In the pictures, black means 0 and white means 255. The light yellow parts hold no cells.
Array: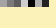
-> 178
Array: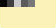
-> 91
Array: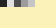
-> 156
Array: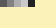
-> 201
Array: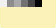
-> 69
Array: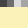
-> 219
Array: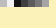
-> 120
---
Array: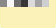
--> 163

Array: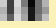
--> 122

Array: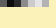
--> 229

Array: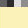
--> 222

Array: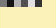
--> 225

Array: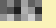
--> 204
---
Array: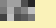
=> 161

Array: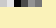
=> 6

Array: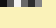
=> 242

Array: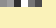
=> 49

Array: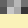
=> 183

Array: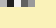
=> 241

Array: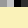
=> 4

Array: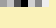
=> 83

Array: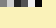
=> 37
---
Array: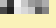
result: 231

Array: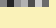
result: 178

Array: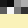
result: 175

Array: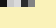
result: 202

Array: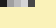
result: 188

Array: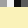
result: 160

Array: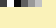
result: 195

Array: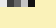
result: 197

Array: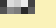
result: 220

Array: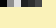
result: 143
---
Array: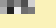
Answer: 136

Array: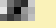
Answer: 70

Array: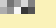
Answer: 158

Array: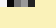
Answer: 117

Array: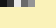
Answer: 233

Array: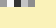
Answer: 52

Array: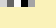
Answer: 250

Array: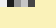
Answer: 150

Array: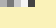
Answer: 204
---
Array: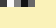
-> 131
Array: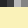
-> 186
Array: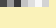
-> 58
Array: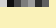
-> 71
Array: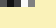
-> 61
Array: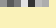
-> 122
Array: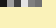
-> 63
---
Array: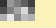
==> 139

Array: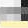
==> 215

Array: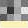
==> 148

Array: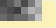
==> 106

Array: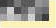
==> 207

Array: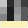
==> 29

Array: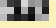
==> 14
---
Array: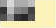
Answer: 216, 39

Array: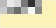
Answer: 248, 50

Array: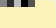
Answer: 188, 1

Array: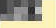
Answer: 190, 49

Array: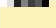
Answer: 254, 8

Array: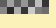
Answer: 202, 41
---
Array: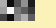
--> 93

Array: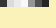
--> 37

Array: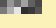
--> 85

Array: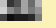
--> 122

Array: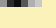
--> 201

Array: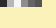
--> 84
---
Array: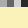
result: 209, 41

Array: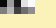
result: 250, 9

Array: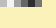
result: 244, 45

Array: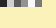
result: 248, 37

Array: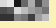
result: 230, 23

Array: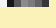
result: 244, 24
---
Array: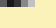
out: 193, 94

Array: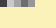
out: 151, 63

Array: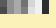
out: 45, 74

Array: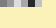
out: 194, 125

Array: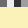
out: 158, 107

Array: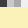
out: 240, 61
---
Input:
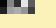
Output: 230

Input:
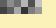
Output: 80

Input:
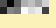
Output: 163

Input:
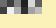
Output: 215

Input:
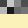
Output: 132

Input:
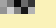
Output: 106
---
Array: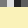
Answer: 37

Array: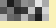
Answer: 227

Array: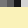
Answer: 24

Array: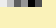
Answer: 3

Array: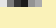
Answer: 148

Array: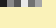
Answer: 113

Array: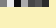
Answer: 85

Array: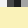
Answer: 30
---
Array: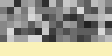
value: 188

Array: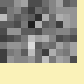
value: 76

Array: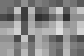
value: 100

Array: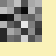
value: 125

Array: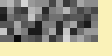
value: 99

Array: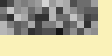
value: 141

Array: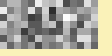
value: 103

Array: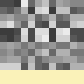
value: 177

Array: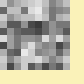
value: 175
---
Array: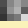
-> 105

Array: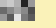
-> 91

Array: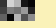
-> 6

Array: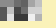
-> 224

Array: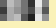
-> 172

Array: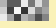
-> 163
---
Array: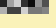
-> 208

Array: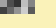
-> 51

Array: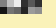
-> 237

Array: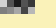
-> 27

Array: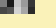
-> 197

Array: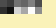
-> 114
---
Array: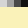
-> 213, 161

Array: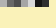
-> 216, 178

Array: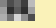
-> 213, 187

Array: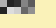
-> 220, 207

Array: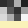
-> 244, 217

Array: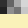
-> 214, 199

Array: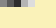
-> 221, 180

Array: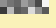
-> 245, 217
